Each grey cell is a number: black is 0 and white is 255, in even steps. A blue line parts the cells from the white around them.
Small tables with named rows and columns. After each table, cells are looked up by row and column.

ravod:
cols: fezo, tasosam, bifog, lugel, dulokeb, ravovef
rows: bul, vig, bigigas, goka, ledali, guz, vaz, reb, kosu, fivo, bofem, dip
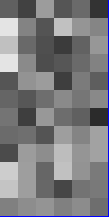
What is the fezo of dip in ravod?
128
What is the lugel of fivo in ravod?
193
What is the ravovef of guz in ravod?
137
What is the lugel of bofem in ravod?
70
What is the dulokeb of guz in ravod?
118
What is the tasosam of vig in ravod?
131
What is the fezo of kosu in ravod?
75
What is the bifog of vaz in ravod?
152
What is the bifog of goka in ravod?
77
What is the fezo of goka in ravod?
228
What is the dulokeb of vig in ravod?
149
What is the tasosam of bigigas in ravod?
105
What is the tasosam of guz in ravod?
87
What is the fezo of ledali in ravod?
85
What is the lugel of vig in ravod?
193
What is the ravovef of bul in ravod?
51

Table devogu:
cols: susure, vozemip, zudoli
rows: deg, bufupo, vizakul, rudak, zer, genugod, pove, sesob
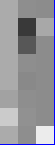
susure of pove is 203
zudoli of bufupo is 168
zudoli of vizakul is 140
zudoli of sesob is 236
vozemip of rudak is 142
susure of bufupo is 171
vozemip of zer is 137
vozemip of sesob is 142
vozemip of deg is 142
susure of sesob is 171
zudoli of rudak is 140

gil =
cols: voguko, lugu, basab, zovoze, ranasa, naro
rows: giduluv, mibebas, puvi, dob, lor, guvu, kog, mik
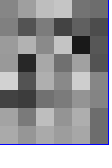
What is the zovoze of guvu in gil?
123
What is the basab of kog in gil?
190
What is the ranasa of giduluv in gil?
115
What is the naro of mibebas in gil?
76
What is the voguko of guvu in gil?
66
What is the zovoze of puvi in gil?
196
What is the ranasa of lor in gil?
206
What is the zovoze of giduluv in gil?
197

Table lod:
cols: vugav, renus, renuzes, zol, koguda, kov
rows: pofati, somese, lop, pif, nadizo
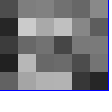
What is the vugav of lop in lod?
60
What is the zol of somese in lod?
192
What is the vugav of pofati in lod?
77
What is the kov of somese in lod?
93
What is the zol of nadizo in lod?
179
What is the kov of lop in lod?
122
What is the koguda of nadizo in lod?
55
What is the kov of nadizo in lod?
38
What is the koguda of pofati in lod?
103
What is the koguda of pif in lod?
76
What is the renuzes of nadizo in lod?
178
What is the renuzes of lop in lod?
114
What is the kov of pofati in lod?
137
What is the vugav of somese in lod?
38
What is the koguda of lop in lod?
121
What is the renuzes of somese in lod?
169
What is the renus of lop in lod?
104
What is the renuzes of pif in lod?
104
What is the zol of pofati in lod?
113
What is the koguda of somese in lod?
135

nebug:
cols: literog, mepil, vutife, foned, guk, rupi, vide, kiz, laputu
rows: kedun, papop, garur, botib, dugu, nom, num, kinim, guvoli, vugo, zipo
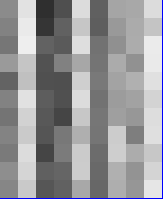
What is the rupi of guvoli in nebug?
108
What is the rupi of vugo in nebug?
105
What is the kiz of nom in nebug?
162
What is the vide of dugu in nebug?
163
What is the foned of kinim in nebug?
120
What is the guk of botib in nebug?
167
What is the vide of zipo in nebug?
174
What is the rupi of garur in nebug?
114
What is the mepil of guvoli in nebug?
220
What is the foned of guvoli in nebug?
123
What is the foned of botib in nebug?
129
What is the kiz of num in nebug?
151
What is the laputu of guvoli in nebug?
199
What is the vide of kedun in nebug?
165
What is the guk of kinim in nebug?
175
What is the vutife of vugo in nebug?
96
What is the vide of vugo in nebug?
176
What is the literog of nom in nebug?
130
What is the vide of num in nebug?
159
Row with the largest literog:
botib

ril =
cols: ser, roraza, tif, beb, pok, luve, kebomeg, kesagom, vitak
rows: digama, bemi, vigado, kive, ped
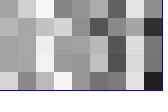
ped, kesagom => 227
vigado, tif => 238
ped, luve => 115
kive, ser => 164
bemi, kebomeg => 137
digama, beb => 133
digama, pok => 148
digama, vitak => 142

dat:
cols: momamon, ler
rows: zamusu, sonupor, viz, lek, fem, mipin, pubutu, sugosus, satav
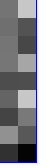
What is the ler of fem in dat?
78
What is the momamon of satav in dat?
49
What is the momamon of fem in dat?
77
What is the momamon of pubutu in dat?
68
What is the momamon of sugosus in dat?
145
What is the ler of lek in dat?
166
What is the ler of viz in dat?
71
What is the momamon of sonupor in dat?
111
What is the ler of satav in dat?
4
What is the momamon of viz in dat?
117
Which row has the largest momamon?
sugosus

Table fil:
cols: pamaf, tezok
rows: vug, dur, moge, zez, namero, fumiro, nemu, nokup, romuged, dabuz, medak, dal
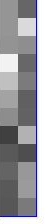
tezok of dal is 122
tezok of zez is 103
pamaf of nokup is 64
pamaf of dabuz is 100
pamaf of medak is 89
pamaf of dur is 149
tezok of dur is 218
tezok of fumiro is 96
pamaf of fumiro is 163
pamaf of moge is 147
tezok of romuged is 78
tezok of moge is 142
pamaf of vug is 149
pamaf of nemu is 141
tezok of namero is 123
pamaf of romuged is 89
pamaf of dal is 87
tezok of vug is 102
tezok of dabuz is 152

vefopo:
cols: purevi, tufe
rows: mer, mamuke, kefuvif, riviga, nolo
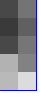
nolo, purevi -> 185
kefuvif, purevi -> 72
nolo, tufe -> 220
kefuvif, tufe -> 118
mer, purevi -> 72
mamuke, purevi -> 58
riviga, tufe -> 130
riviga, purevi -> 178

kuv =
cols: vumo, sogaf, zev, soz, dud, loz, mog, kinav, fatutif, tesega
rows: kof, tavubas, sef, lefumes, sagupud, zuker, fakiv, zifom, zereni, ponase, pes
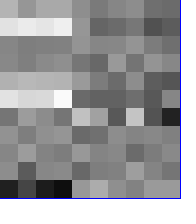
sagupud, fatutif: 93
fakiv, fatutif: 83
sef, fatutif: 124
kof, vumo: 180
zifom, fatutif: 136
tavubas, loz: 101
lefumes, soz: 143
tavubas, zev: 229
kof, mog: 134
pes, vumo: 32
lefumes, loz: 104
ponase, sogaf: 91
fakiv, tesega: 34

